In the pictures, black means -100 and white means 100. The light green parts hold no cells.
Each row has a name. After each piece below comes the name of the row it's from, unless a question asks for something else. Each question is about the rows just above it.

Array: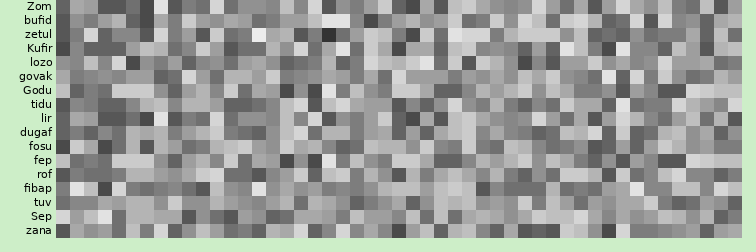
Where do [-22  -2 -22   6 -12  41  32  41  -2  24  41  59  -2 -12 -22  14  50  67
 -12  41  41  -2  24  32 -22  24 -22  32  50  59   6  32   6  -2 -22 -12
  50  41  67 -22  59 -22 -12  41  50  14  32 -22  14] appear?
dugaf
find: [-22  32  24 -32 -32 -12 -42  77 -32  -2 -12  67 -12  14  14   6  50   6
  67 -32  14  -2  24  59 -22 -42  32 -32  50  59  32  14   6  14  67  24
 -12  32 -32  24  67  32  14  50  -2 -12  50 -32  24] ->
Zom
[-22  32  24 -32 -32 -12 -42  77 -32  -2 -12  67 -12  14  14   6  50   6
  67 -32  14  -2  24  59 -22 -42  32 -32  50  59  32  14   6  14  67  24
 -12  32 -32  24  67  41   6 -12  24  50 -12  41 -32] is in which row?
lir
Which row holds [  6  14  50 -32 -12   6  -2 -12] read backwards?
fibap
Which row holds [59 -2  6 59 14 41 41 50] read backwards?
fosu
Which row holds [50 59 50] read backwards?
fibap
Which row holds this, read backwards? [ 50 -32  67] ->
tidu

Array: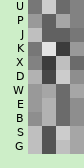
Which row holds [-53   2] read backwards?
X
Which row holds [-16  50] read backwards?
X

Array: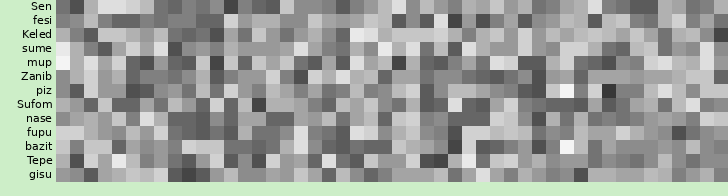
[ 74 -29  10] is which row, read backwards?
fesi
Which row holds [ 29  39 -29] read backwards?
Sen
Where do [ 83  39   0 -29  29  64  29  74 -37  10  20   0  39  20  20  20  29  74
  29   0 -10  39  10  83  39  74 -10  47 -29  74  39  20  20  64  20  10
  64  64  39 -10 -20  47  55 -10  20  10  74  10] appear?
sume

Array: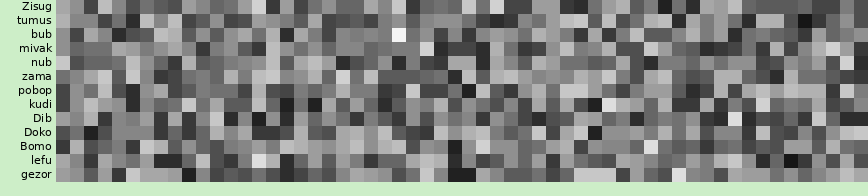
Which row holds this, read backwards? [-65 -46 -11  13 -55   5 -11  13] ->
Dib
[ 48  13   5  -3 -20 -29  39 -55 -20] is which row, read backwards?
nub

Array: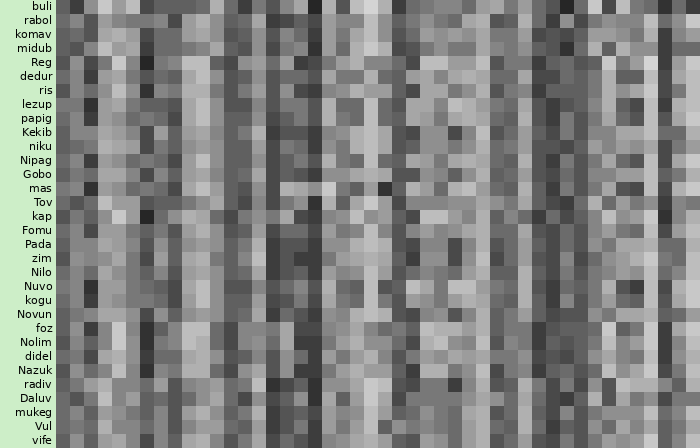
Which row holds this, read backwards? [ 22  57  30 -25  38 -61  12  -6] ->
Tov
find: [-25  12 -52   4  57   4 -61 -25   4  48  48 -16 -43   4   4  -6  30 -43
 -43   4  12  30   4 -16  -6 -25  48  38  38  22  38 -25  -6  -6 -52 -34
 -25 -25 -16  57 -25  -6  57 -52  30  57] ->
foz
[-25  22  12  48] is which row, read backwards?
kap
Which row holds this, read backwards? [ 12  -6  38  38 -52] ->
Nazuk
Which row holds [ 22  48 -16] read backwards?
Tov
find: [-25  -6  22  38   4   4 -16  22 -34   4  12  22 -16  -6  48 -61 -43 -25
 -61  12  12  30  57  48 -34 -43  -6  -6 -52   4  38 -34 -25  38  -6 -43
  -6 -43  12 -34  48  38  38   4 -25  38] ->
radiv
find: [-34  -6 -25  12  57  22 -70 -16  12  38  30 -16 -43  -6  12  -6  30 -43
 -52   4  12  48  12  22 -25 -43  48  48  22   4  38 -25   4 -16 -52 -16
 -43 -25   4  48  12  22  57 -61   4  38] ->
kap

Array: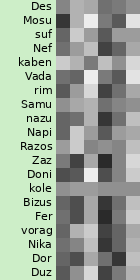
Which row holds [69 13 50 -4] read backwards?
kaben
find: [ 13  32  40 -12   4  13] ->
Samu
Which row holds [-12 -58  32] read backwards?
Bizus

